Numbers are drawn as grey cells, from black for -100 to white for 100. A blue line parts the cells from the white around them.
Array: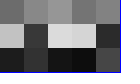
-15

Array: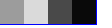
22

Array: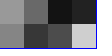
20

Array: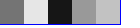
-9

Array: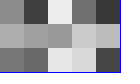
10

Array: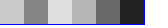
58

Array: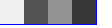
88
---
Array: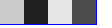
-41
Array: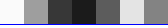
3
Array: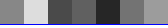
22
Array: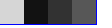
-32
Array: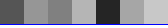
57
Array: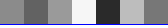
-7
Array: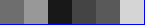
67
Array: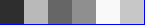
56
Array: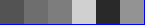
15
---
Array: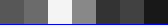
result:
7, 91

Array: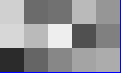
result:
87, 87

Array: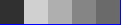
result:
37, 63

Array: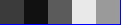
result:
-29, 83

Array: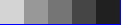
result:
-8, 66

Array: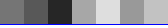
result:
31, 74

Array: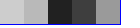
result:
-74, 61

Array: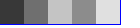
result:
54, 76

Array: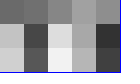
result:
73, 90

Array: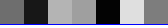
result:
25, 75
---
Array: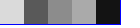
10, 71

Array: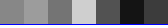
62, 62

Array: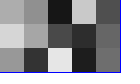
-43, 80

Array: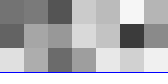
70, 93

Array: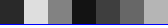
-85, 74

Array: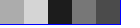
-78, 67

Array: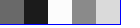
98, 98
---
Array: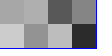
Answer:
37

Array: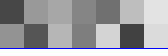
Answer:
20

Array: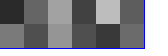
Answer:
-21

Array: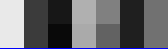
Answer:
-54

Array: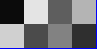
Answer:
79

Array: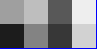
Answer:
49

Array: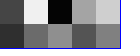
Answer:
88

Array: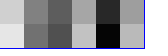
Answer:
1

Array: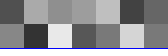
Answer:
33
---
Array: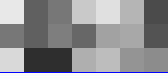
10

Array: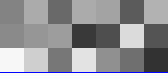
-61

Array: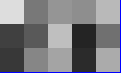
34

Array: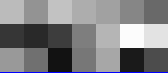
-40

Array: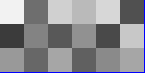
30

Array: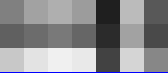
6

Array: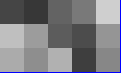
6

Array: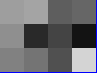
66

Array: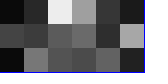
-74
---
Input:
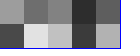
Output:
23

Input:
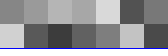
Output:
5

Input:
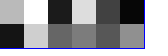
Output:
46

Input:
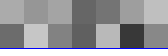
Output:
34

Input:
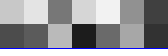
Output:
57

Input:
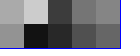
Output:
33

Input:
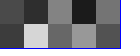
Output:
-42
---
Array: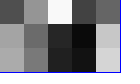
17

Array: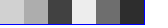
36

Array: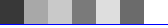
32

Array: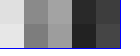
8

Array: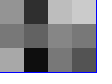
-63

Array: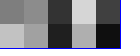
10
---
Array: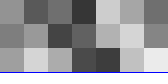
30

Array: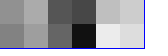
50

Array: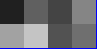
-47

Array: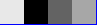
-22

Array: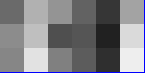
-58

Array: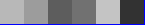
54

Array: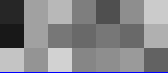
11
